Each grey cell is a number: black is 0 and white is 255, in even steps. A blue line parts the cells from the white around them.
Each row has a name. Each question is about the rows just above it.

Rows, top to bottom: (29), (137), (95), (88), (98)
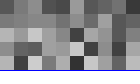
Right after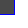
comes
154
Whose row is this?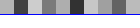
(98)
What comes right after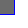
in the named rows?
160
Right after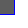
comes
160
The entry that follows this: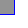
87
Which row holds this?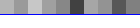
(95)

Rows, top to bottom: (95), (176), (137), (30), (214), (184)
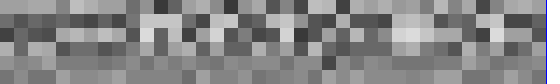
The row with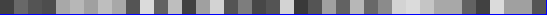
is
(137)
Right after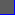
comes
104
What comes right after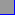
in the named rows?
160
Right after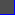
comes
168

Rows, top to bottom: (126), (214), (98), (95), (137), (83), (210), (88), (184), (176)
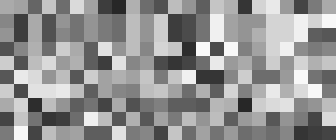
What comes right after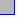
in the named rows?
176
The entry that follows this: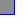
122
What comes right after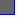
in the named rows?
197

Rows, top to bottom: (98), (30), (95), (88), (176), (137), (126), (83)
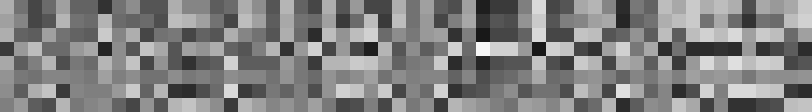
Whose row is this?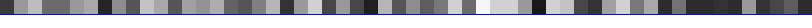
(88)
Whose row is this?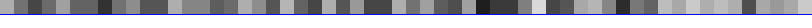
(98)
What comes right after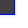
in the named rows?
133

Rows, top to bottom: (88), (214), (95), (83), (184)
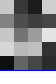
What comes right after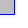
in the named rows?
50
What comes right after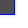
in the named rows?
62
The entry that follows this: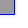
228
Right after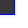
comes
28
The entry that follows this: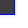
70
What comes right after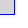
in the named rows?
185
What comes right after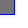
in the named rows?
156

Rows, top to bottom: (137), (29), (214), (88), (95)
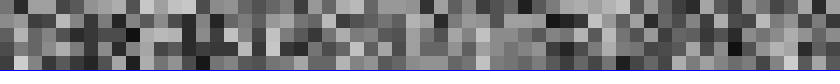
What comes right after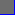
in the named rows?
123
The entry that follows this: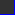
159

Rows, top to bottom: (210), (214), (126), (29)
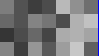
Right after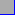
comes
177
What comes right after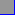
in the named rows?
89
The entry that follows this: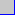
96
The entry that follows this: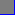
82
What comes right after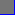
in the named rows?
76
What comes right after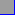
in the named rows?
199
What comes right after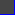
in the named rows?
171

